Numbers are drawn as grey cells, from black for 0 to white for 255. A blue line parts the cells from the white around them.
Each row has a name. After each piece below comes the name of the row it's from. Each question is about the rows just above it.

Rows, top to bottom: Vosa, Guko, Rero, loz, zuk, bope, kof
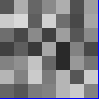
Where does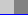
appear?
kof
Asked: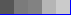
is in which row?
kof
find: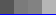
kof
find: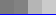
kof
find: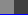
Rero

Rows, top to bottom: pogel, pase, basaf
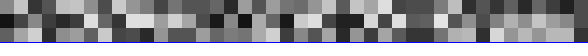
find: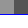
basaf
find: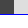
pase
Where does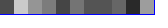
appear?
pogel
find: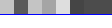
pogel
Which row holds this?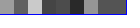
basaf
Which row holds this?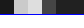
pase

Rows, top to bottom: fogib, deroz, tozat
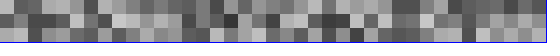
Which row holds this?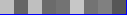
deroz
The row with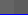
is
fogib
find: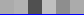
tozat
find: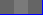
fogib
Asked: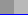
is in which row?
fogib
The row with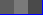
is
fogib
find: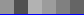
fogib

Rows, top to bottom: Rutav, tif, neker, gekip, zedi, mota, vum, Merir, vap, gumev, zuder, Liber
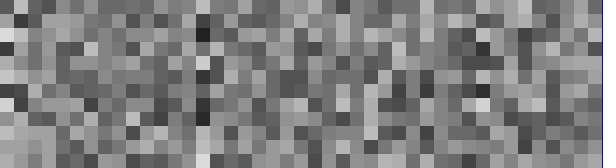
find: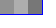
Rutav
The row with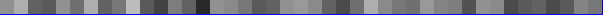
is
vap
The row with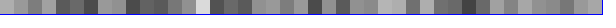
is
Liber
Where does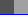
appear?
zedi
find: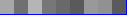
gekip

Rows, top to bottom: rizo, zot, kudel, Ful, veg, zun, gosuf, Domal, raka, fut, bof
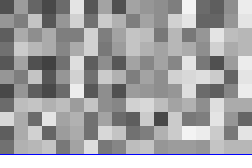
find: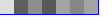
veg
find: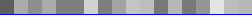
kudel
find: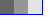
zot
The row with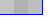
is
Domal
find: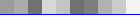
fut
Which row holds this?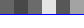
rizo
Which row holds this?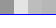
kudel

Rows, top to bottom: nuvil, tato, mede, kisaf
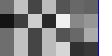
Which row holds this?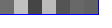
nuvil
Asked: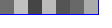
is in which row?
mede

